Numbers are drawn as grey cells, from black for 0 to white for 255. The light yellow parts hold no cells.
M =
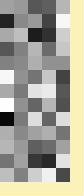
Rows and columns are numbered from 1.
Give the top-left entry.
161
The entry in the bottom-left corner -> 190
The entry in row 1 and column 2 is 153
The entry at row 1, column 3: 87
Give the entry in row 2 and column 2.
137
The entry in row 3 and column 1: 169
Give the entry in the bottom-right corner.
73
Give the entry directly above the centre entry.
116
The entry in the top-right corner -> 182
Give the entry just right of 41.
227
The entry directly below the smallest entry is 175

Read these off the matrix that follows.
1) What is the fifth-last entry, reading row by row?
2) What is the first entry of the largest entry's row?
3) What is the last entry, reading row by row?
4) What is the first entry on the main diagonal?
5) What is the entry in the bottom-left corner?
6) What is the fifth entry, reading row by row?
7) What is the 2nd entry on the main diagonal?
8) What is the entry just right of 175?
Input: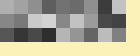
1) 181
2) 135
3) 128
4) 175
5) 86
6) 114
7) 121
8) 162

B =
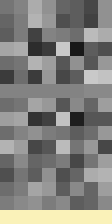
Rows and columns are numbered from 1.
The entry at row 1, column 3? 172
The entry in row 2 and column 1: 101
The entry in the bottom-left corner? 124
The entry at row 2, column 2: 124
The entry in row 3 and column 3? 65
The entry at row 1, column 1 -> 117
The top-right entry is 145
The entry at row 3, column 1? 93
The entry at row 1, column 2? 131
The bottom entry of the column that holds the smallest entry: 93
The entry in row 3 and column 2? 124
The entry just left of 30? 194
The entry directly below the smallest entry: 145
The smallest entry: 24

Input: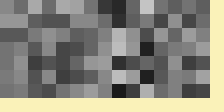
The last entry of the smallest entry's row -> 70
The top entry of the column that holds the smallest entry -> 40
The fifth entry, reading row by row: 169
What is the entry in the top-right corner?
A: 94
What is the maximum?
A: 196
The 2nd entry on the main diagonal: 150
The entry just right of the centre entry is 188
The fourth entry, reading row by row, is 108
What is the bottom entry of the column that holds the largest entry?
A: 175
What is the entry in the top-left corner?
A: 136
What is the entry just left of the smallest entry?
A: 128
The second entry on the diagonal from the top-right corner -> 70
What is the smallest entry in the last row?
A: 26
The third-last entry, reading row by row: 128
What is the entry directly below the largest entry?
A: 122
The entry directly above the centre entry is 128
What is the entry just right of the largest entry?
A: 115
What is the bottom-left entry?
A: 115
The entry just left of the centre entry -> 101
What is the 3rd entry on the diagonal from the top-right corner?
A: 101
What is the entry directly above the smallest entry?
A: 188
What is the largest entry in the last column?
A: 162
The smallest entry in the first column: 88

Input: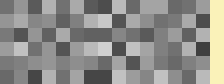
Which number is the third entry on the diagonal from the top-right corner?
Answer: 156
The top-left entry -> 113
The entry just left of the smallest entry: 178
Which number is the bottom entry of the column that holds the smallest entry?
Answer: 186
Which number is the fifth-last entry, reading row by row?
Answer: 134
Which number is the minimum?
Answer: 63
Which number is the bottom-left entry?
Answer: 105
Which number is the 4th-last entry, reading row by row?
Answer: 193
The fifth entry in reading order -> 113
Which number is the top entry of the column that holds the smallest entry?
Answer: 156
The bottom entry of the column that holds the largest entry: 70
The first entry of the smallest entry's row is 156
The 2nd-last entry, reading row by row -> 105
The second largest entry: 200
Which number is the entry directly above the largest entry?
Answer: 97
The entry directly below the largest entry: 105
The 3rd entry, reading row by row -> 90
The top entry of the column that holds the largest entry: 77
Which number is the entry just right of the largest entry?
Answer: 77

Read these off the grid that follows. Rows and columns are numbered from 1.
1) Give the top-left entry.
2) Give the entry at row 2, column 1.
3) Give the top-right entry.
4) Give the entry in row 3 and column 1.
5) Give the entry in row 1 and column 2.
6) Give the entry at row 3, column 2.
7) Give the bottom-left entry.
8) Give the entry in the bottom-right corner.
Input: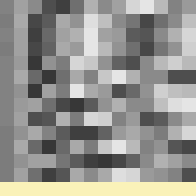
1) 130
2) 124
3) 154
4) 130
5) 161
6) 161
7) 124
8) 78
